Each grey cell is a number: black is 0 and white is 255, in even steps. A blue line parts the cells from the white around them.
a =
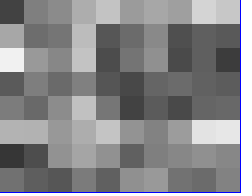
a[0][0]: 66
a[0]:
[66, 127, 139, 173, 195, 155, 167, 159, 212, 199]
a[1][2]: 117
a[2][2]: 135
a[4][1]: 105
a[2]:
[241, 153, 135, 195, 76, 116, 144, 74, 95, 60]
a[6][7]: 135
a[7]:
[113, 94, 86, 123, 96, 144, 153, 114, 107, 130]
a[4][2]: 140
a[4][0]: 124
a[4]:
[124, 105, 140, 193, 118, 66, 91, 73, 101, 104]
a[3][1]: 126
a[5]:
[179, 178, 152, 173, 196, 147, 130, 156, 227, 231]
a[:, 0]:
[66, 167, 241, 90, 124, 179, 54, 113]
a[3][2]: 106

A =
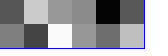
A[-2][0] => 86
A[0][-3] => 139
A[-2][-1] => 87

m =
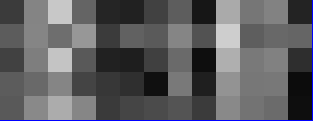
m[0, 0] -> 59
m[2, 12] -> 46
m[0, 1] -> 132
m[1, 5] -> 97
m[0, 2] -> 200
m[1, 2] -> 110
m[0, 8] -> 22
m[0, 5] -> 33
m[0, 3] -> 100
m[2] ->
[65, 126, 196, 89, 33, 30, 64, 106, 14, 175, 121, 129, 46]
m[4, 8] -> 59
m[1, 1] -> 133
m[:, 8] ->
[22, 82, 14, 31, 59]
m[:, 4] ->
[37, 59, 33, 55, 58]
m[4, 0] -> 89
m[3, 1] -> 105
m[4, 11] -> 107
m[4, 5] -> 69

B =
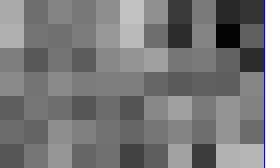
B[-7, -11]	170
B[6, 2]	150
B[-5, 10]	44
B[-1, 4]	112
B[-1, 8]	61
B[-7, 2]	132
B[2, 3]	93
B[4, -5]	136
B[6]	[86, 119, 150, 103, 112, 66, 94, 162, 61, 177, 181]
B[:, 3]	[120, 125, 93, 125, 87, 128, 103]
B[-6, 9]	5
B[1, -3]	132
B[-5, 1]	89
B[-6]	[175, 117, 112, 125, 152, 186, 110, 44, 132, 5, 97]
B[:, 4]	[142, 152, 136, 127, 108, 114, 112]
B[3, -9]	137
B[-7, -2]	40
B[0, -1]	52
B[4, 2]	111
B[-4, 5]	126
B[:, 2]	[132, 112, 116, 137, 111, 141, 150]
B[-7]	[170, 111, 132, 120, 142, 193, 144, 59, 123, 40, 52]

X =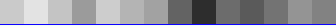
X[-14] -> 203
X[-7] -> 99
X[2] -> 195
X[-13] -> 226
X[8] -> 45

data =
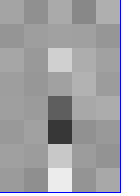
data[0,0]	164
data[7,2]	236
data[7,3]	148
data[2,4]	161
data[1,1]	158
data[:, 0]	[164, 149, 166, 158, 159, 153, 160, 155]
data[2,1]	153
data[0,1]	144
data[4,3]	168
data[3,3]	178
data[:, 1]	[144, 158, 153, 151, 155, 161, 156, 143]
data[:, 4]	[175, 150, 161, 156, 172, 153, 147, 168]

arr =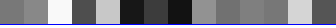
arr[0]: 120
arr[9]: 113
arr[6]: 60
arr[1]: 136
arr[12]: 213

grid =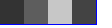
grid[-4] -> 51
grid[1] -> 93
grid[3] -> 67
